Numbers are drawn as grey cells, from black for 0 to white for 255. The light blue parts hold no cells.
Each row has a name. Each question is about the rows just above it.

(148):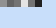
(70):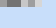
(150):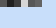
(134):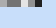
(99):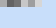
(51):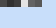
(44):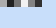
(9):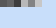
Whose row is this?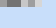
(70)
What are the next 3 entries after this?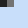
[241 131  49]
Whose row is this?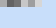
(99)
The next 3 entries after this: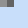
[115 228 115]

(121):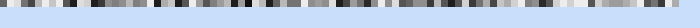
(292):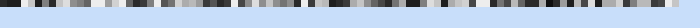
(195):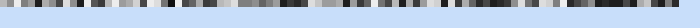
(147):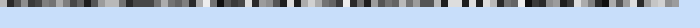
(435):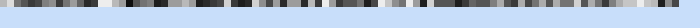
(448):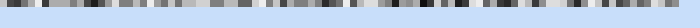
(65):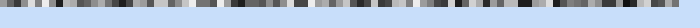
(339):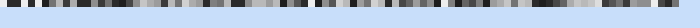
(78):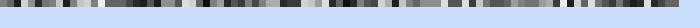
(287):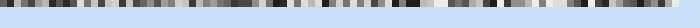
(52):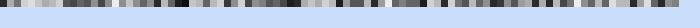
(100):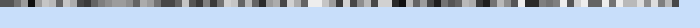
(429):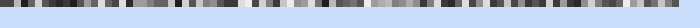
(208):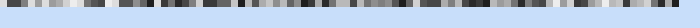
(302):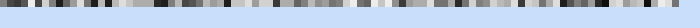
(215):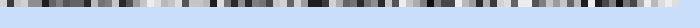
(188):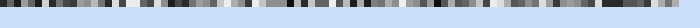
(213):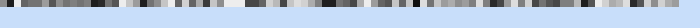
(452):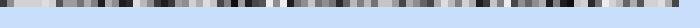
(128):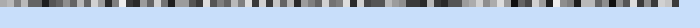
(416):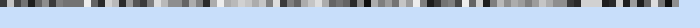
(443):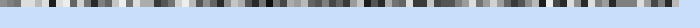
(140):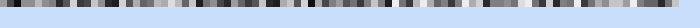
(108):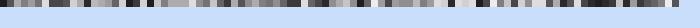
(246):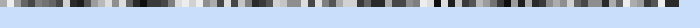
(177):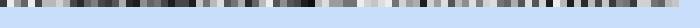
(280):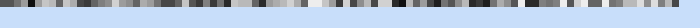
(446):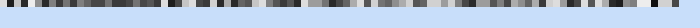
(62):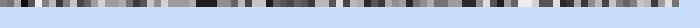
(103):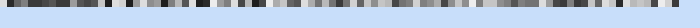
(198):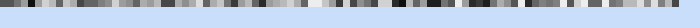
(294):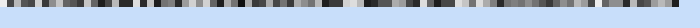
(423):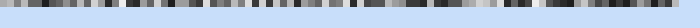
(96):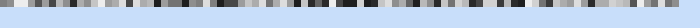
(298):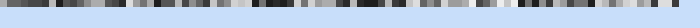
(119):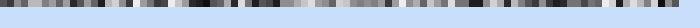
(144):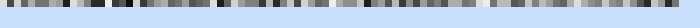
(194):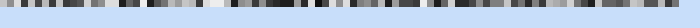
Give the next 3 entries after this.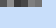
[172 127  71]
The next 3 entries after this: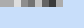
[ 85 142 172]
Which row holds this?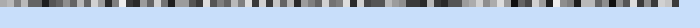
(128)
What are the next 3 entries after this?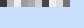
[ 15 237  71]
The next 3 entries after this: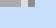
[115 197 100]
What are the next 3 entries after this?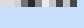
[100 172 100]
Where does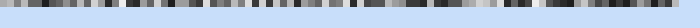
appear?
(423)

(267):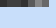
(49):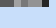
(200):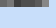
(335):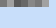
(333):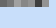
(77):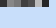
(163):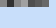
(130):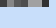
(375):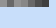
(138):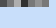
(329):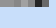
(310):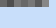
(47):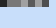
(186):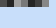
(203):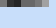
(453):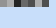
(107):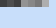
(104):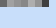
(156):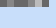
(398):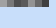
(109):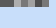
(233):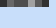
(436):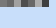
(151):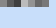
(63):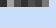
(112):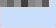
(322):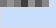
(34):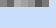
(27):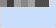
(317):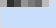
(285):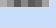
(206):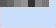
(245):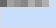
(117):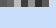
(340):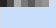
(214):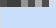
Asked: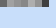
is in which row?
(104)
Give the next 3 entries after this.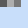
[161  78 120]
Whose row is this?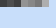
(107)

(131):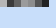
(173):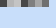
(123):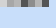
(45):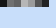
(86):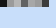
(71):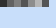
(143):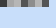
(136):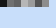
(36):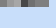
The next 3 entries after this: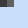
[155 141  84]
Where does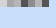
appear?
(123)
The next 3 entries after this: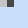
[127 167 112]
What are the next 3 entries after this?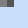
[141 182  84]

